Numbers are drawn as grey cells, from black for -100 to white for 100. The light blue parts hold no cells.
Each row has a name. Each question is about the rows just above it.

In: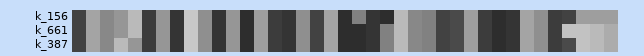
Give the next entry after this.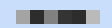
[7]
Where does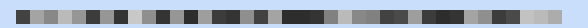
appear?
k_387
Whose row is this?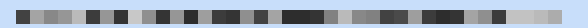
k_661
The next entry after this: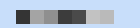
[35]

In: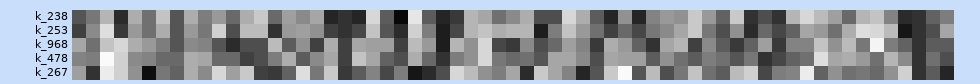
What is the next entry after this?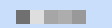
[-12]
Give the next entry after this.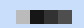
[30]
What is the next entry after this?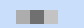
[-33]

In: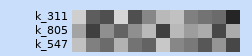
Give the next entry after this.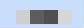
[-38]
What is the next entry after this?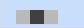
[23]
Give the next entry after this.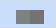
[-16]
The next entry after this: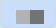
[-22]

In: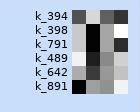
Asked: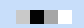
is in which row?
k_398
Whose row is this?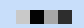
k_791

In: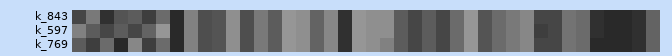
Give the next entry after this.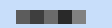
[-39]
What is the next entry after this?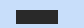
[-62]
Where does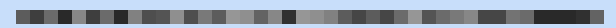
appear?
k_769
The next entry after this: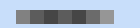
[-34]
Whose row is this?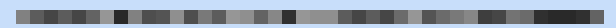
k_597

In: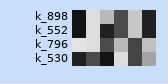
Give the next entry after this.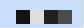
[56]
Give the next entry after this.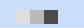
[56]
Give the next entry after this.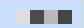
[50]
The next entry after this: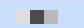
[-47]

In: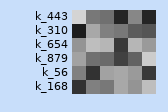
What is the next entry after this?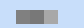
[16]
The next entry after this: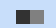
[-6]
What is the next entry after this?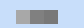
[-28]
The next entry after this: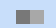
[16]

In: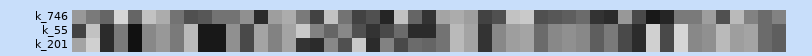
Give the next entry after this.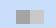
[2]
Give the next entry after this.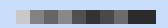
[-10]
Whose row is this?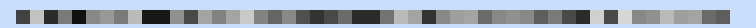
k_55
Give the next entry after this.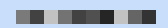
[29]
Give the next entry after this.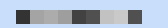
[-32]

